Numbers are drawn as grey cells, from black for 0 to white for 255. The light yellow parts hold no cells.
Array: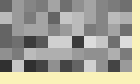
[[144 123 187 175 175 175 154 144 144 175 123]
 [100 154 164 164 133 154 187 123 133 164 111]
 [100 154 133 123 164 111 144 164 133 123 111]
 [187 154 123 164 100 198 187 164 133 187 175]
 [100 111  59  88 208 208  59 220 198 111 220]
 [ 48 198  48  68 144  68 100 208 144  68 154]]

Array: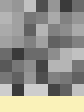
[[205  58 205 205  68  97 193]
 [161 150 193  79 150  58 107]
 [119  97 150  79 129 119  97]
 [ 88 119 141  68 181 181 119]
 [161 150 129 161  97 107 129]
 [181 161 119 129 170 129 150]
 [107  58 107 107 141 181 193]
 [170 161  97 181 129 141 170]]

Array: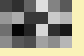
[[ 67  47  99 223 131  89]
 [140  89  78 161 140 182]
 [151 172  56  56 202 182]
 [111   5  35 214  47  25]]

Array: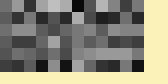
[[111 141 141  92  74 102 120 131  92 141 131 131]
 [ 92  51 120  41  83  41 172  74  31  41 111  41]
 [ 83 111 102  83 111  74 131 141 153 153 153 120]
 [ 62  51  92  19 141  19 163 102  51  41 120  19]
 [ 92  62  62 102 163  83 120  92 111  62  74  62]
 [111 153  51 163 191 172   8  83 181 131  62 120]]

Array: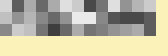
[[136 203 192 116  62 105 171 116 127 147 159 171  93]
 [192 147 181 136 105 147 234 234 136  84  73  73  93]
 [213  93 171 105 171 223 203  73 116 223 147 181 203]]

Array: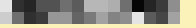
[[205 111  48  59 151 151 100 122 162 131 142 228  91  70 162]
 [228  48  37  82  82 111  91 183 183 174 111   6  37  59 142]]

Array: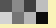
[[211 117 181  12]
 [ 84 138  63 190]]
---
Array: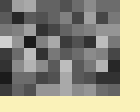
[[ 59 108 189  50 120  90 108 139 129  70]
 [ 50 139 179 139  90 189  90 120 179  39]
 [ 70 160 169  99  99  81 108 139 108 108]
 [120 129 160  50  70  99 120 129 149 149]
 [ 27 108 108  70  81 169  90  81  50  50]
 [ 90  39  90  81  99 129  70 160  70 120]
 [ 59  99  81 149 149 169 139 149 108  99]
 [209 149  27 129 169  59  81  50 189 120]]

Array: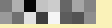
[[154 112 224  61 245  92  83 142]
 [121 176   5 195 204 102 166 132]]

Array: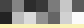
[[ 35 188 218 144 101 209 250]
 [ 68 132  44  56 123 199  90]]

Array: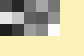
[[ 28  58 157 136 252]
 [ 78  38 117 166 117]
 [230 198  97  88 145]]

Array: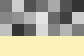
[[134 146 180 228 104  64 204]
 [192  52  94 216 134 180 124]
 [114 204  82 114 169  82  52]]

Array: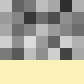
[[207 143 219 155 100 207 177]
 [122  88 189 143 207  67 167]
 [167 110 133 189 155 133 110]
 [198 100 122 189 167  46 177]
 [155 133  55 110  78 143 122]]

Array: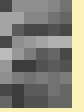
[[ 71 143 152 164 176 176]
 [ 71 143 143 143 133 114]
 [164 164 133 133 114 102]
 [188 152 124  91 102  71]
 [143 124 114 124 114 124]
 [ 71  60  91  91 114 102]
 [102  60  82  82 102 102]
 [164  91  71  71  82  71]
 [152  60  60  82  91  82]]

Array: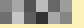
[[112 198  94  51 167 133]
 [133 167  83 188 103 157]]

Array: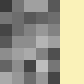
[[141 160 170 130  79]
 [ 58 118 160 160  88]
 [ 88 141 141 180 160]
 [ 69 109 130 151 130]
 [170 151 109 151  69]
 [118 109  88 100 109]
 [100 141  69 190 118]]
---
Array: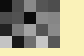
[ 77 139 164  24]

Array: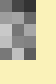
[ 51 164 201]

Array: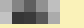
[191  88]

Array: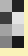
[35 60]

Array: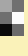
[112 111]

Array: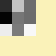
[109 118 237]
